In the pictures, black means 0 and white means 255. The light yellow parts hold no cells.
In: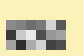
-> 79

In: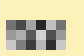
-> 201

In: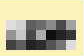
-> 221

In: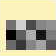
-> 84

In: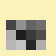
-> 174

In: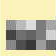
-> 100

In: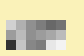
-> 243
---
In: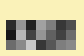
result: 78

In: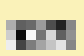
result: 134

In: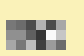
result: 167

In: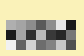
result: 26

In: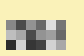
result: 117

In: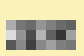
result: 97

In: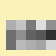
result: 144
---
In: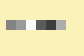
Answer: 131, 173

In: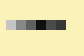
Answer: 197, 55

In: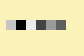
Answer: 197, 95

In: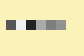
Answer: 87, 146

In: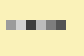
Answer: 156, 84

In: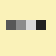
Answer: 87, 33

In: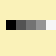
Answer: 1, 246

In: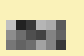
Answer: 192, 56

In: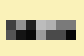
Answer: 64, 8
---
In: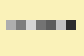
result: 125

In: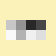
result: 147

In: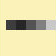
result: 38

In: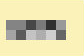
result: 132

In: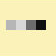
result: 216

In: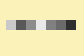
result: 88
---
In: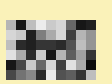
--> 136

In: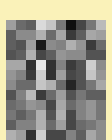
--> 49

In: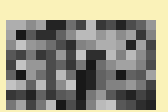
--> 67

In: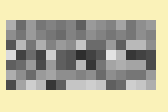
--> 206

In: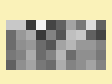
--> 163

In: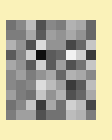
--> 159

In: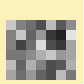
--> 152

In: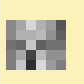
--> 46
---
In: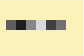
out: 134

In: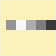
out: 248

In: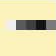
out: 90

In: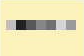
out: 134

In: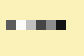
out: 191

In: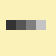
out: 51

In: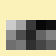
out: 121

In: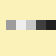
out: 238
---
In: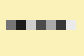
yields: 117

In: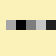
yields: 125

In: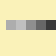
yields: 143

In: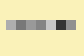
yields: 144

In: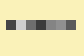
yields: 110

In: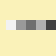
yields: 153

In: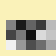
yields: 121

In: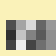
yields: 130
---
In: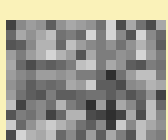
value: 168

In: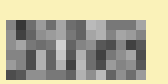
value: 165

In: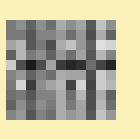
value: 142

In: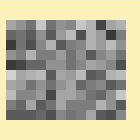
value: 177

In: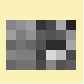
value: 35

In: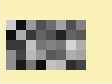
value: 131
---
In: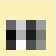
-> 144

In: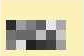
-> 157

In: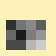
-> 203

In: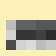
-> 199

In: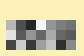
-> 137

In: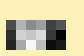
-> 25

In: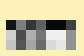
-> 146

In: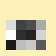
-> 89

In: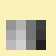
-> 33

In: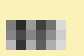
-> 217
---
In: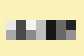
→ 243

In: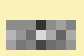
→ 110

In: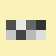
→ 101

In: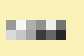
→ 175

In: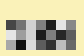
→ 209

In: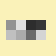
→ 45

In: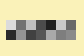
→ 191
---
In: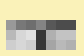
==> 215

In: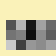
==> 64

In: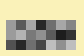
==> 40

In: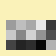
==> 36

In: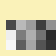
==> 94

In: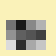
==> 45

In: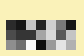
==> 111

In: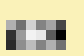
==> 142
